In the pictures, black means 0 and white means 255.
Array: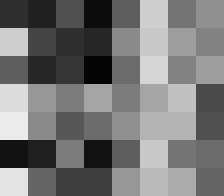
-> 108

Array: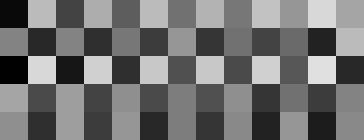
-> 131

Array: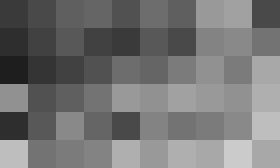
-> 190

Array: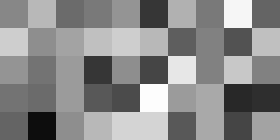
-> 46

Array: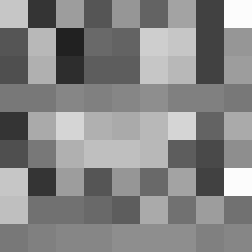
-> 113

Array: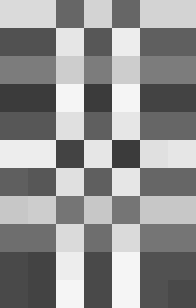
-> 81
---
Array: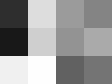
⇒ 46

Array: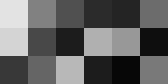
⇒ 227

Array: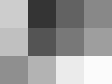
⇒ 205

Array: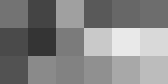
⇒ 115

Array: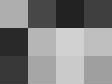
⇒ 174

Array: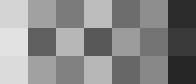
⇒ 212

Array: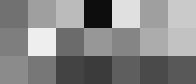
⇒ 113

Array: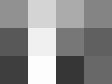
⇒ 145
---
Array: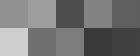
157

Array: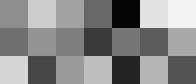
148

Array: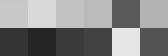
217

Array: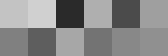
208

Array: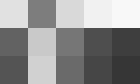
201

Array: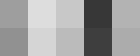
221

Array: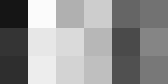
231
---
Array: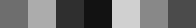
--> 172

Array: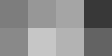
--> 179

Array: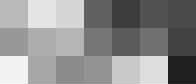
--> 229

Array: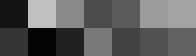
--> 163

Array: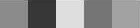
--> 161

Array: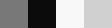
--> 208

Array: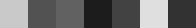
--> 201
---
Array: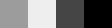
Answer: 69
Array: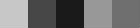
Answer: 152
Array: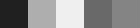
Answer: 105
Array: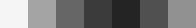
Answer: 80
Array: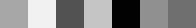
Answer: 144
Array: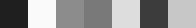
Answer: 60
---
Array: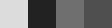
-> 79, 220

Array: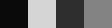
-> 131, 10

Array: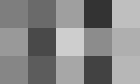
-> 191, 134

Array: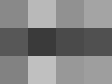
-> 164, 130

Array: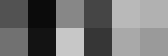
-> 177, 113

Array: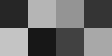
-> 52, 196
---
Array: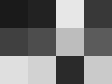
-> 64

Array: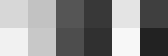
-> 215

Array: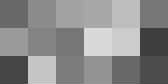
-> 154

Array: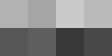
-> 178

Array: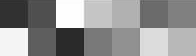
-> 50

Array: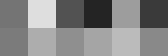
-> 116

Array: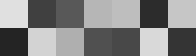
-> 224

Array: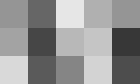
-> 163
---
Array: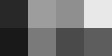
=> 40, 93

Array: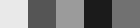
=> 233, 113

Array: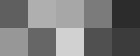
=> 95, 60

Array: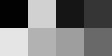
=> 2, 105

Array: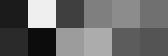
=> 27, 84

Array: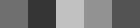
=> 111, 83

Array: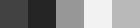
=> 66, 185

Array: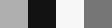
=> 175, 118
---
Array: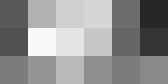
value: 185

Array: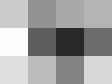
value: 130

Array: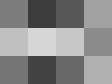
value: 103

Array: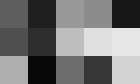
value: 110

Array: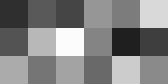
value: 163

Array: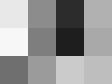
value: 203
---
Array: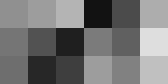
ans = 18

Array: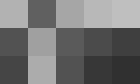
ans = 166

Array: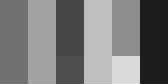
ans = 191

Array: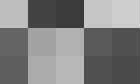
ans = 59

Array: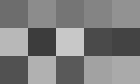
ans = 117

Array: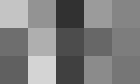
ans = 49

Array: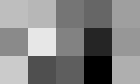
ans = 117
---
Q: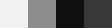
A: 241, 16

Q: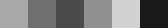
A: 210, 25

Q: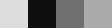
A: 220, 15

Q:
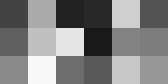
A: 249, 25

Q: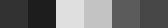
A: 223, 29

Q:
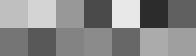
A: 232, 44
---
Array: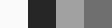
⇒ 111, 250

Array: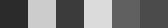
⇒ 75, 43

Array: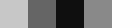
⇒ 254, 199

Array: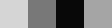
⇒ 165, 213

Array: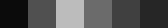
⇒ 38, 11

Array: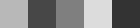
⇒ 51, 184

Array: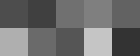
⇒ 98, 175

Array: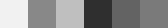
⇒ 122, 241

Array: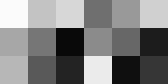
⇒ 208, 183
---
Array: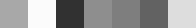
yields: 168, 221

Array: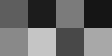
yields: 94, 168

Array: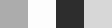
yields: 172, 215

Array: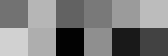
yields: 114, 66

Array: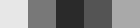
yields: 231, 169

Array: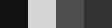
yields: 17, 50
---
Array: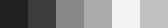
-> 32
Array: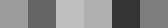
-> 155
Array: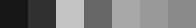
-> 23
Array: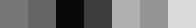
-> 119
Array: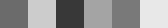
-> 107
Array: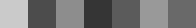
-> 202
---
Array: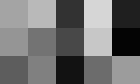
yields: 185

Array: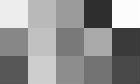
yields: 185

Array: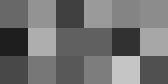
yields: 147

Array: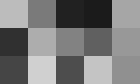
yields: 122

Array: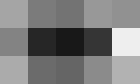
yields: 123

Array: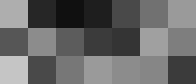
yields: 38

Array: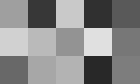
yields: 55

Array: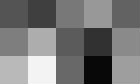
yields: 63

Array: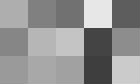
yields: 128
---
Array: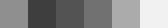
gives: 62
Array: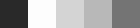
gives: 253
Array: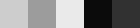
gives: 156
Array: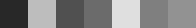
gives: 189
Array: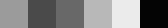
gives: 74
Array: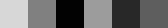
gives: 128
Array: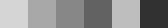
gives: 168
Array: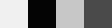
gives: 4
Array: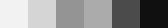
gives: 213
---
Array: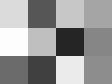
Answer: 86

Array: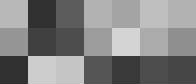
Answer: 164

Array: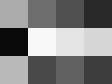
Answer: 110

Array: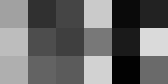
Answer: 202

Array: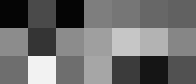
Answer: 118

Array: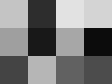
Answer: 45

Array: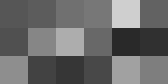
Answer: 119

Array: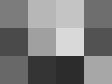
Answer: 183

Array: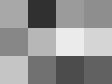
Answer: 48

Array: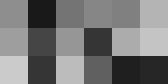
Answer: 134
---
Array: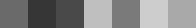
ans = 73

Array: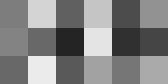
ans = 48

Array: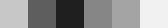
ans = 94

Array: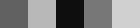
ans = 97

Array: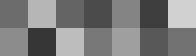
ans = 62

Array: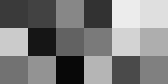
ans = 21
